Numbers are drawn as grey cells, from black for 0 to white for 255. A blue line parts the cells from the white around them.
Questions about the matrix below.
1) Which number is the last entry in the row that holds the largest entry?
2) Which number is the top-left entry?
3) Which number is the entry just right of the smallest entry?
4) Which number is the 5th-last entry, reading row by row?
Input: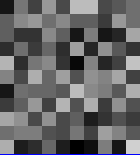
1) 208
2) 22
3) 15
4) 0

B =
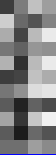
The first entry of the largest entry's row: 164
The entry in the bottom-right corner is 138
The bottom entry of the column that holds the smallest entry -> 111
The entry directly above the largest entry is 75
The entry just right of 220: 228
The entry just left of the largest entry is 199
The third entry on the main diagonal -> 186
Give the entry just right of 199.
241
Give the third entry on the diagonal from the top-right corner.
68
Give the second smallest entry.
34
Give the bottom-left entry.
111
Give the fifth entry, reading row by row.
206
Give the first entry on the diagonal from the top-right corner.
158

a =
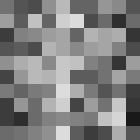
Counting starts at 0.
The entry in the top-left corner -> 114
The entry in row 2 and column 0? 60
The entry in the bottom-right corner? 84
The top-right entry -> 84
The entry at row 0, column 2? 76
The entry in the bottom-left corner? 107
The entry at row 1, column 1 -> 92
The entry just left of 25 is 213
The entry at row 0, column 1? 84
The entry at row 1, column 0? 157
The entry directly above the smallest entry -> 53
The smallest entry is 25

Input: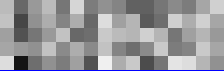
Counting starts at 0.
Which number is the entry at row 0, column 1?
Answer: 104
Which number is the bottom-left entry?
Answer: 221
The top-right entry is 208
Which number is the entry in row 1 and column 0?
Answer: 194
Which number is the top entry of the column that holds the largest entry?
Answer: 145
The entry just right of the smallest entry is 110
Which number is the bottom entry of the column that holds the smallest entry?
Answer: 20
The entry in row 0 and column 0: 187
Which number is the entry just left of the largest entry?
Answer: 82
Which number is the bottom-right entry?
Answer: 145
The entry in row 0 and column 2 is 153
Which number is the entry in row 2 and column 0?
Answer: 160
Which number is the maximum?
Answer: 240
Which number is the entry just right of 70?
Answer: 145
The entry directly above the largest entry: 194
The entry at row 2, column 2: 118
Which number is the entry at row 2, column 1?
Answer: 82

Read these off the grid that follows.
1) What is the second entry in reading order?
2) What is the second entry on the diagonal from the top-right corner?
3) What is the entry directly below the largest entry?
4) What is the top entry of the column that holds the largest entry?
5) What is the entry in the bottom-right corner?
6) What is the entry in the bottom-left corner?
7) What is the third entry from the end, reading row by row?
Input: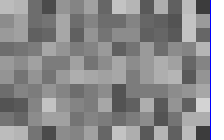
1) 181
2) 195
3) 174
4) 60
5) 60
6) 188
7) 96
